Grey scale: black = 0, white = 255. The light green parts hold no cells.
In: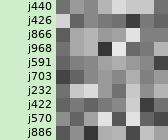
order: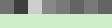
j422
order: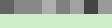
j591
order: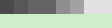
j570
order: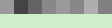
j703
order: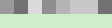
j232
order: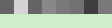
j426
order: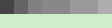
j703

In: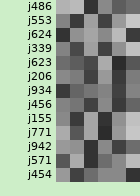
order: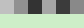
j155
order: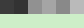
j624
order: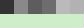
j486
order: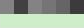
j934
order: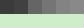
j456
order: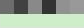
j942

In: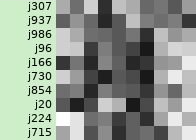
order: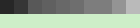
j854
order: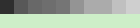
j986
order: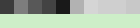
j96
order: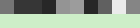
j166
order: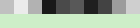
j730

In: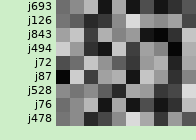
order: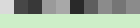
j528
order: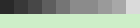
j528
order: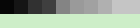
j843
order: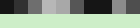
j693
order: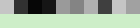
j843

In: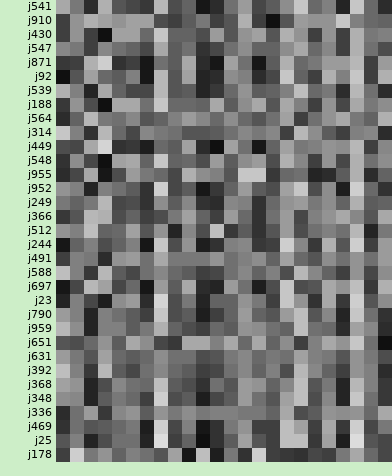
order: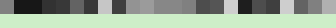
j244
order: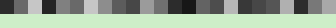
j541
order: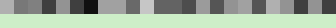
j430
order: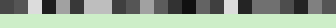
j25
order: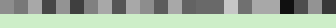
j188
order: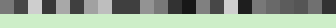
j469
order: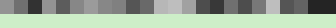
j368

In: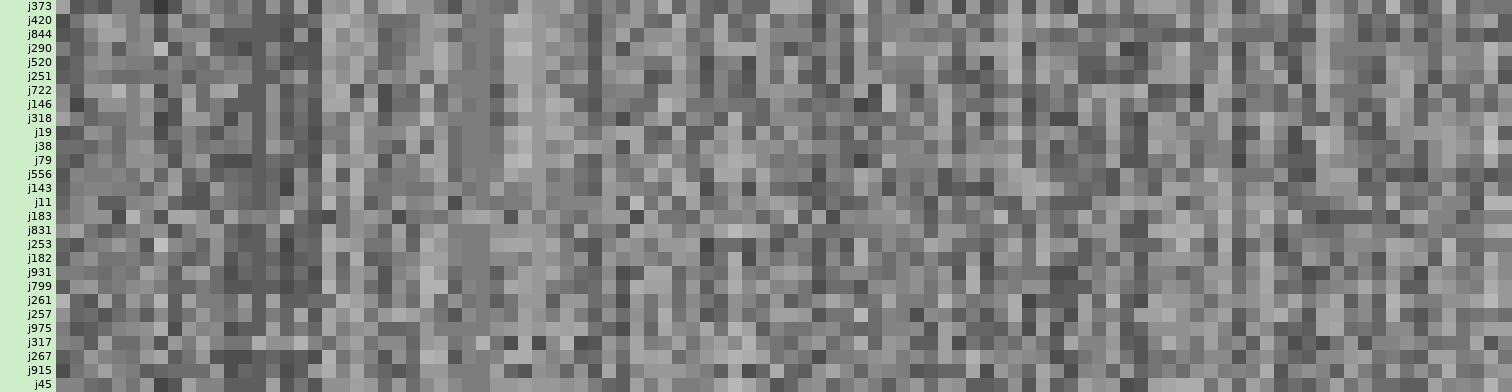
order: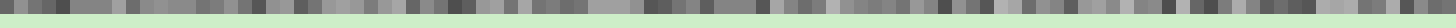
j267
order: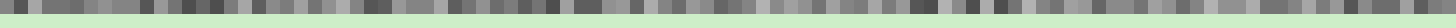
j317

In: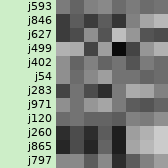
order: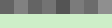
j402
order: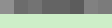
j120

